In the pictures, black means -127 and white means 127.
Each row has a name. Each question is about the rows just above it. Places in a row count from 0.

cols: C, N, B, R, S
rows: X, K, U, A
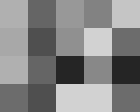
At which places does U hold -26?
1
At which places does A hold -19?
0 4
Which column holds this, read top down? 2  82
R
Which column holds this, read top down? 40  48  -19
C

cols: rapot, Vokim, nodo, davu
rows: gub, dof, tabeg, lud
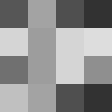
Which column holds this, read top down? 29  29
Vokim
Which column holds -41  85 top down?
rapot
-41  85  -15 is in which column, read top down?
rapot
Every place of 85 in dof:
0 2

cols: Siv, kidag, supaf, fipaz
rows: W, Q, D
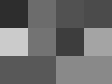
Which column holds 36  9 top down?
fipaz
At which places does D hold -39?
0 1

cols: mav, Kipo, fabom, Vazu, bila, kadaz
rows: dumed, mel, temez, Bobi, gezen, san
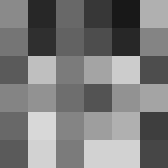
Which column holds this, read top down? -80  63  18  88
Kipo
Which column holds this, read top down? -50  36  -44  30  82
Vazu
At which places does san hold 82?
1 3 4
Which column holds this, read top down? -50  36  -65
kadaz

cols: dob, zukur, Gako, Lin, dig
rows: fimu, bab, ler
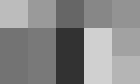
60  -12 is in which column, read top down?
dob
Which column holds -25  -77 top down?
Gako
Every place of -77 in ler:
2

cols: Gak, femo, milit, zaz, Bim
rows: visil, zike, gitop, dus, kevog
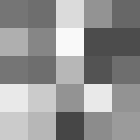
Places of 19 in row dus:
2 4
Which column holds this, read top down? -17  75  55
femo
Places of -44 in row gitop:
3

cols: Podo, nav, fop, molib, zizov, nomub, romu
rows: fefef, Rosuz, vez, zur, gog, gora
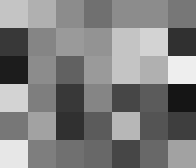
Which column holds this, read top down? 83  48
nomub
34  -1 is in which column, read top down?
nav
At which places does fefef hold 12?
2 4 5

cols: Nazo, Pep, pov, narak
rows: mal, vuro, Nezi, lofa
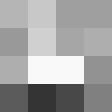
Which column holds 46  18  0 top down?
narak
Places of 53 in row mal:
0
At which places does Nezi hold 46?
0

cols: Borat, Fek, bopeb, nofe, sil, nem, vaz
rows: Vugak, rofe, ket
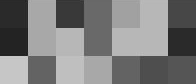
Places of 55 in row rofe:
2 4 5
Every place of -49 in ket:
5
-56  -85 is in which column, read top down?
vaz
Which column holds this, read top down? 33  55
sil
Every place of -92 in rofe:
0
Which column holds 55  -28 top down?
sil

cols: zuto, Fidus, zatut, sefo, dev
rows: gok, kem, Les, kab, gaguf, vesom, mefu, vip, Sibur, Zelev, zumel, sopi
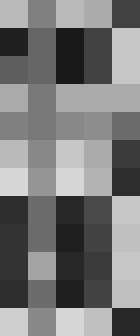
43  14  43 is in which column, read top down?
sefo
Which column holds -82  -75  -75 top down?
zuto
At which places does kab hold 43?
0 2 3 4
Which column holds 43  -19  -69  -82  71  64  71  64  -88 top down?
dev

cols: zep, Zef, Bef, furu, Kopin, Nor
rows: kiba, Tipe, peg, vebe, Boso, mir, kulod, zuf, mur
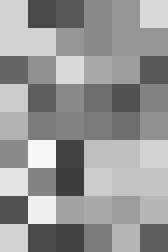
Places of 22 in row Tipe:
2 4 5
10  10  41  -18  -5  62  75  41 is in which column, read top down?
furu
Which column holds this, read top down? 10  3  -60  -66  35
Bef
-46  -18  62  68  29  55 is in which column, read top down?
Kopin

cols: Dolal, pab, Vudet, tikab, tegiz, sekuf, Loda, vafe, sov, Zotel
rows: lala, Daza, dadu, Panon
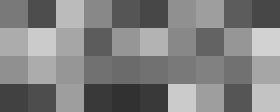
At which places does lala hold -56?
5 9
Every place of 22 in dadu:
2
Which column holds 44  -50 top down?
pab

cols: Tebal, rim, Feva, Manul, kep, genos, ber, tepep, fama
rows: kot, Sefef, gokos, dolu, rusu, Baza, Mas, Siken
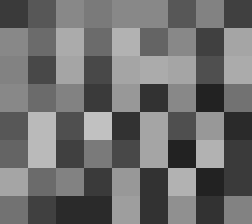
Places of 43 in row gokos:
5 8
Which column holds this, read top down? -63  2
Feva
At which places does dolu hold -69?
3
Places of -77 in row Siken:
5 7
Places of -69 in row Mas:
3 8
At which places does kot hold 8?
2 4 5
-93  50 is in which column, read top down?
ber

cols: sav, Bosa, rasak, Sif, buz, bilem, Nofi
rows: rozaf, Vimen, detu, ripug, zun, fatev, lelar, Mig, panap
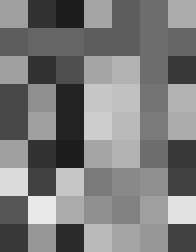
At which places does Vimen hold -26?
1 2 6
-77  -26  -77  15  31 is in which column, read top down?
Bosa

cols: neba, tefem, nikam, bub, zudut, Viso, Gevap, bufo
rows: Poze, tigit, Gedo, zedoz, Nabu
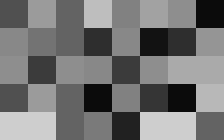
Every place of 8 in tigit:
0 4
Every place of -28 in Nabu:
2 7
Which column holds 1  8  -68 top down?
zudut
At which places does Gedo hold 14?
0 2 5
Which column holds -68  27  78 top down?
tefem
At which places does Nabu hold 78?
0 1 5 6
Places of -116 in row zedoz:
3 6

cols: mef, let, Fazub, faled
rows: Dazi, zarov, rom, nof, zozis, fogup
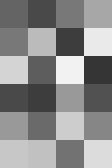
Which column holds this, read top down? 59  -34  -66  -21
let
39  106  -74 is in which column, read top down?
faled
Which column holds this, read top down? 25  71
mef

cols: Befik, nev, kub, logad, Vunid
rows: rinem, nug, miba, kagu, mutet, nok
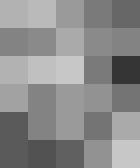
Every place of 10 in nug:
1 3
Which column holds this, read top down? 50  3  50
Befik
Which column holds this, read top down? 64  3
nev

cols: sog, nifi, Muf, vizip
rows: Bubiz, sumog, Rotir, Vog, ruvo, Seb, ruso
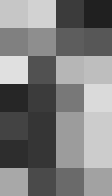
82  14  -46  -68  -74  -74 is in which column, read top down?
nifi
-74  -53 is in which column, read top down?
nifi

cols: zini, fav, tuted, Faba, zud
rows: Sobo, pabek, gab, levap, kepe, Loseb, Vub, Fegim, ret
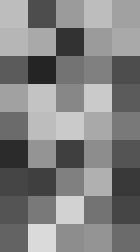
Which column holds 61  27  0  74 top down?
Faba
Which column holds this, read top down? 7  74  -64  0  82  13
tuted
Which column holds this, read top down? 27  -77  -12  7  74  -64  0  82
tuted
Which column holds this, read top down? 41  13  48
Faba

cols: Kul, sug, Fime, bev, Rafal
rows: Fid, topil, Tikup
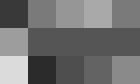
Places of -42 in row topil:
1 2 3 4
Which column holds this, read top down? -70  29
Kul

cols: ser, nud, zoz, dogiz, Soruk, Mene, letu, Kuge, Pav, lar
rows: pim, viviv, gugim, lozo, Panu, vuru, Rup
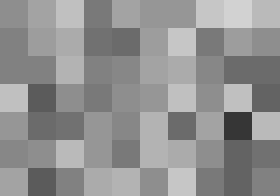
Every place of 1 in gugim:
0 1 3
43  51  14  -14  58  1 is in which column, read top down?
zoz
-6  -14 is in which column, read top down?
dogiz
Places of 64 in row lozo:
0 6 8

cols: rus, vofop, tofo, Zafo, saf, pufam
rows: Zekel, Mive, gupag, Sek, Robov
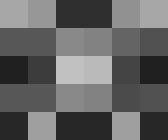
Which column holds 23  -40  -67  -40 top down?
vofop
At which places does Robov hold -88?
0 2 3 5

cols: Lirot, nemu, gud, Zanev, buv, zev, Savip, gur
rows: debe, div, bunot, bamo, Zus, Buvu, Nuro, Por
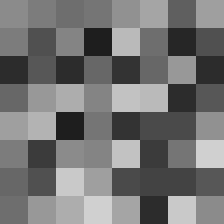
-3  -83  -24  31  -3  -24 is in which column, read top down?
Lirot
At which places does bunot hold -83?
0 2 7

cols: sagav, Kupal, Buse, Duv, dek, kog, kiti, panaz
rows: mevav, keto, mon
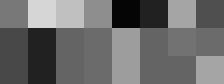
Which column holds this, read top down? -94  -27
kog
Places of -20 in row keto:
3 7
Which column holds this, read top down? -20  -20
Duv
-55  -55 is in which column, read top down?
sagav

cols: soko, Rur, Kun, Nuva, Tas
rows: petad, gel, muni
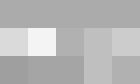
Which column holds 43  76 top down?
Tas
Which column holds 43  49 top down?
Kun
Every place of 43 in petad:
0 1 2 3 4
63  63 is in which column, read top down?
Nuva
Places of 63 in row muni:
3
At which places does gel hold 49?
2
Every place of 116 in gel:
1

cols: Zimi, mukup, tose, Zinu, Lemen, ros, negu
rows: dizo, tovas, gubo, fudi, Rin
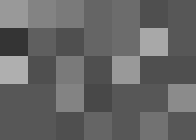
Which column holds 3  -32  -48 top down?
mukup
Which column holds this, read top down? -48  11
negu
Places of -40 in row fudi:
0 1 4 5
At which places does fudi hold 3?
2
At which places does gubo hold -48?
1 3 5 6
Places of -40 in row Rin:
0 1 4 6

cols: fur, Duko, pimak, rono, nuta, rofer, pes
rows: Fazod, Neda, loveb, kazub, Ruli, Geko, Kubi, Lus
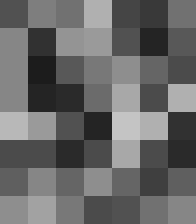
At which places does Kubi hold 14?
3
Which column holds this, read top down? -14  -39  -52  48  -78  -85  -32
pes
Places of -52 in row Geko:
0 1 3 5

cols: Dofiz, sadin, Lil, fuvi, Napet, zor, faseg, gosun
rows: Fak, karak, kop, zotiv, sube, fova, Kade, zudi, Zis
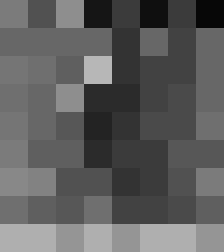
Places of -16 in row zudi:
0 3
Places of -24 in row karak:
0 1 2 3 5 7
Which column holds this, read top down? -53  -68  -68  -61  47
zor
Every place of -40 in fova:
6 7
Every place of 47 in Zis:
0 1 3 5 6
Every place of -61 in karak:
6
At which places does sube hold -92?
3

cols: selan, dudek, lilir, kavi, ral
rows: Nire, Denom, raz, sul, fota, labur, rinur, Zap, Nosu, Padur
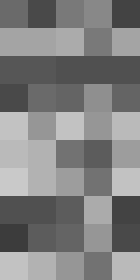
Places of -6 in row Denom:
3
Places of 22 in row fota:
1 3
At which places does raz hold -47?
2 3 4
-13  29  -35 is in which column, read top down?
lilir
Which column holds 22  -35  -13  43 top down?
kavi

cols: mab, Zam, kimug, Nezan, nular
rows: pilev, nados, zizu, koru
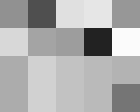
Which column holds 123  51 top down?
nular
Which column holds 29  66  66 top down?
kimug
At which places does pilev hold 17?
0
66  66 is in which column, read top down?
kimug

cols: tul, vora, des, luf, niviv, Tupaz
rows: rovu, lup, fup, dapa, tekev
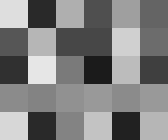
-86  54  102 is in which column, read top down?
vora
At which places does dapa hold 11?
0 4
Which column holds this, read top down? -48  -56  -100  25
luf

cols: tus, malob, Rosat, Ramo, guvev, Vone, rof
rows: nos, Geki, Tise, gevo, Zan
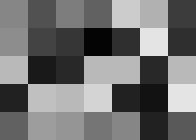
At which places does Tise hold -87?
2 5
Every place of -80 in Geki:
4 6

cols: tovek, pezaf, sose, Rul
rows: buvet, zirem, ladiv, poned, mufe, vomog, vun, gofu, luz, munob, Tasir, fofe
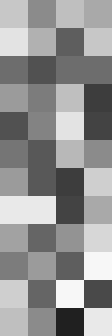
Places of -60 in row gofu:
2
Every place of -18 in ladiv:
0 2 3
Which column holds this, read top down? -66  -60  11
Rul

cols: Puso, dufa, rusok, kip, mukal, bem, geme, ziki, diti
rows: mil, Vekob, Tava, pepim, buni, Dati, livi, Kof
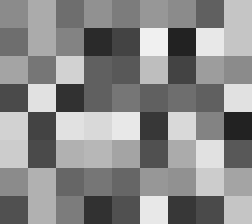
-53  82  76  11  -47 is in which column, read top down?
Puso
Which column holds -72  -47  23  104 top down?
bem
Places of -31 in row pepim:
3 5 7

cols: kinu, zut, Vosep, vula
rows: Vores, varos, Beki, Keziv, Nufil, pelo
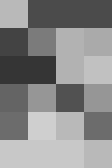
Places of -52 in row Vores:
1 2 3
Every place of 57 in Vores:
0
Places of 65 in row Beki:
3
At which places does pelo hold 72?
0 1 2
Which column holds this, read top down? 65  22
vula
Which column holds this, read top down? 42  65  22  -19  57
vula

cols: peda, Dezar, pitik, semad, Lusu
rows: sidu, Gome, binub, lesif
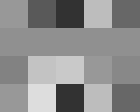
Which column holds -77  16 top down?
pitik
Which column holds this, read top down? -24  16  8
Lusu
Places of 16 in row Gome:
0 1 2 3 4
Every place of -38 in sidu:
1
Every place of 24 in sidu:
0
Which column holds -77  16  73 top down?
pitik

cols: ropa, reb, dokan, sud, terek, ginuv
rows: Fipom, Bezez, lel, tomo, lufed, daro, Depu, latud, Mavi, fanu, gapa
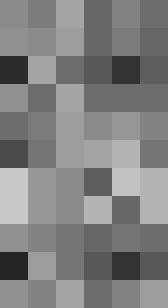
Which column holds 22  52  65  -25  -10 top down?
terek
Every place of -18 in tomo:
1 3 4 5
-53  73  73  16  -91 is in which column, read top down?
ropa
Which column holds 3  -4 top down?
terek
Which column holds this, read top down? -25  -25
sud
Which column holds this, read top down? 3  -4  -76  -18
terek
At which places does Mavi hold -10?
2 4

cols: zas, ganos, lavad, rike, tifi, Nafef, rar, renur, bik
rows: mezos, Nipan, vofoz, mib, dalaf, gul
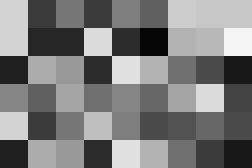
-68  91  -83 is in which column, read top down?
rike
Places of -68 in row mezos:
1 3

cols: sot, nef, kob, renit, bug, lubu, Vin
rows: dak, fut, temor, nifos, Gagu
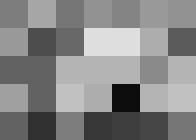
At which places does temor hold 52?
2 3 4 6
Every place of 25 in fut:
0
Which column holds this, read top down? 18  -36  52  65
Vin
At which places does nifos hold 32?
0

